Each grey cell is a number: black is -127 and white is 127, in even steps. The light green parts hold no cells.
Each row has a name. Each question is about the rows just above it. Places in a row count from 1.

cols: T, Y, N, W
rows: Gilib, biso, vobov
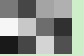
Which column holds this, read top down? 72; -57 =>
Y
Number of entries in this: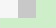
2

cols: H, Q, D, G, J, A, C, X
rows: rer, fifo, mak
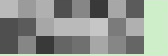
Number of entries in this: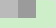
2
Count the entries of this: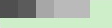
5
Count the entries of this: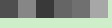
6
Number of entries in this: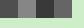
4
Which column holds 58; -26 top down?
G

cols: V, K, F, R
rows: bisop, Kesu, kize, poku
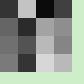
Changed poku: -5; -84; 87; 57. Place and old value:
2, -75
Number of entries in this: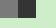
2
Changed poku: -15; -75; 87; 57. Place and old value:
1, -5
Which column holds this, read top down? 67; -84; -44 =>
K
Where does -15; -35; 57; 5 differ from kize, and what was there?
2, -44
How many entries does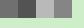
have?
4

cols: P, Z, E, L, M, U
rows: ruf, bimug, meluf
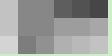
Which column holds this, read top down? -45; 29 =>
M
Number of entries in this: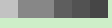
6

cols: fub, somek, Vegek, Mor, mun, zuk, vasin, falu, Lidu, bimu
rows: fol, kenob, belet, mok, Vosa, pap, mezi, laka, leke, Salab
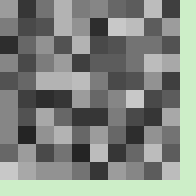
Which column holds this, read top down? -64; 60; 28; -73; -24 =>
mun
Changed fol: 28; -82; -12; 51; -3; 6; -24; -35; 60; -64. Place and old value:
2, -73
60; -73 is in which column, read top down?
zuk
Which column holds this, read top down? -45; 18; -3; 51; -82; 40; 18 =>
Vegek
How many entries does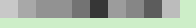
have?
10

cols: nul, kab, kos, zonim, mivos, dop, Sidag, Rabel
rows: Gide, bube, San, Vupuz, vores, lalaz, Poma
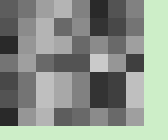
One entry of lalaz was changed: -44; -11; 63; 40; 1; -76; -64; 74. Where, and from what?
8, 63
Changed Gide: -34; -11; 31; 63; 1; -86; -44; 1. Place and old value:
4, 52
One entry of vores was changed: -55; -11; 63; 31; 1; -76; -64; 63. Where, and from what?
4, 40
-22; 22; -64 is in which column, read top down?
Sidag
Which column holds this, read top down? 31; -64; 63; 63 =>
Rabel
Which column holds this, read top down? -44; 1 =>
mivos
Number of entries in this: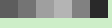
6

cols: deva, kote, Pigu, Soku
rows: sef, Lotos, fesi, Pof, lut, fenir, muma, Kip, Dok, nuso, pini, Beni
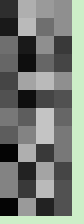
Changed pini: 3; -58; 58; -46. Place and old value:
2, -70
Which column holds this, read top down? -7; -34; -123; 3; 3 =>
deva

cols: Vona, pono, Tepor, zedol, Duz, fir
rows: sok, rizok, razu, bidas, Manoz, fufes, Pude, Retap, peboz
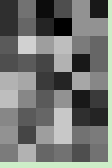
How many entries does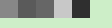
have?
5
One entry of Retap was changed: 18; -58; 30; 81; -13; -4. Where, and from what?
4, 72
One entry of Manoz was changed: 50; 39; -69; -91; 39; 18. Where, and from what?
6, 7
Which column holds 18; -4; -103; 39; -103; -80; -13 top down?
Duz
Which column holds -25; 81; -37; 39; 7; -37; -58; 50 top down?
pono

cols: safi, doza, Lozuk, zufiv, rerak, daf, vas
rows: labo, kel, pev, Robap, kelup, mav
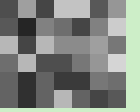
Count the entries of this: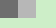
2
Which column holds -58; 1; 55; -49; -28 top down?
Lozuk
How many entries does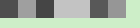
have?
7
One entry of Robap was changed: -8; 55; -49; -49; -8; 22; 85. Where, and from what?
1, -17

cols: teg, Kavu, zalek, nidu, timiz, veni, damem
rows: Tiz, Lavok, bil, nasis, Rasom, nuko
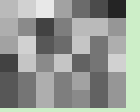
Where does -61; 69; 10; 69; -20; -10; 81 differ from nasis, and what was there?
5, -29
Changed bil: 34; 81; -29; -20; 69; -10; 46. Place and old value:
3, -40
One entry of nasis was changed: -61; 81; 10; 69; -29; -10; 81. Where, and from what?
2, 69
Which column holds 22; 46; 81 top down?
damem
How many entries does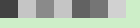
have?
7
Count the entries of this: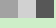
3

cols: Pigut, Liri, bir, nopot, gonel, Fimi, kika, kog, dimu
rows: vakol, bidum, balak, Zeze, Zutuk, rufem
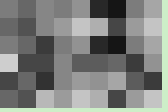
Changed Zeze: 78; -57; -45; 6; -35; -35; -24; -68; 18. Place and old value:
3, -57
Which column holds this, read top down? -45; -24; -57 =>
Liri

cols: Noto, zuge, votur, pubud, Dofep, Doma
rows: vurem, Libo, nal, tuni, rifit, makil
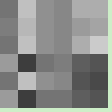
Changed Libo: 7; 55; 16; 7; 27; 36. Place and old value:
1, -2
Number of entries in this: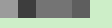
5
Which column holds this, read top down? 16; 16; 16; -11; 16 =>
votur

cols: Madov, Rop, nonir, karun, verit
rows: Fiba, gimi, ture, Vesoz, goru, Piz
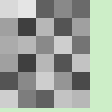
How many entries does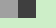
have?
2
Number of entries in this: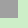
1
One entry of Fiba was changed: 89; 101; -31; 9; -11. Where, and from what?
5, -21
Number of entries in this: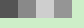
4
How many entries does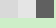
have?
3
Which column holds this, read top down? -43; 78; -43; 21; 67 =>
karun

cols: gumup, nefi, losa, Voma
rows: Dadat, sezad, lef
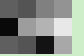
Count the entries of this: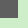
1
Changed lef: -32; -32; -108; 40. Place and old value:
2, -43
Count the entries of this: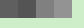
4
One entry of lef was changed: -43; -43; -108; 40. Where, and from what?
1, -32
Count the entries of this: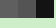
3
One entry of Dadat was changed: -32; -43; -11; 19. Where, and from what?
3, 0
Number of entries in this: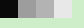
4

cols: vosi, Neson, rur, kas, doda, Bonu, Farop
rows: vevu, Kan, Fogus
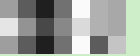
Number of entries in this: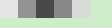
5
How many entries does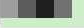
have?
4
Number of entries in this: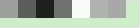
7
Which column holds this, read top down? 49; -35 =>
Bonu
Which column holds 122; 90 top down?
doda

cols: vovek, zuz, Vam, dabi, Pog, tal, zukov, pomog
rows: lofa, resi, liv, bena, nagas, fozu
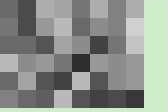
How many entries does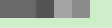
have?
5
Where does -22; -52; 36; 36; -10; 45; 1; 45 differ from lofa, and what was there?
3, 45
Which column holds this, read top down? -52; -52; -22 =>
zuz
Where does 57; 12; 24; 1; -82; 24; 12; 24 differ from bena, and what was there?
4, -10
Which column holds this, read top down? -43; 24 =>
Vam
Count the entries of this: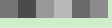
6
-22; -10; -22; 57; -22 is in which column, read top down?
vovek

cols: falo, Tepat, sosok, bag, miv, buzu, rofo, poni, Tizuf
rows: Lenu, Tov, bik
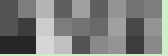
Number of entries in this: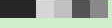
6
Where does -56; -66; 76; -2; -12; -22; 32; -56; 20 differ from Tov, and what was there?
1, -44
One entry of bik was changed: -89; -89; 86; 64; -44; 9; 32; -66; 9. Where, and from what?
7, 20
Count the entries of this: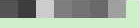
7
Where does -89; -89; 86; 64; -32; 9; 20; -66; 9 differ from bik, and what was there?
5, -44

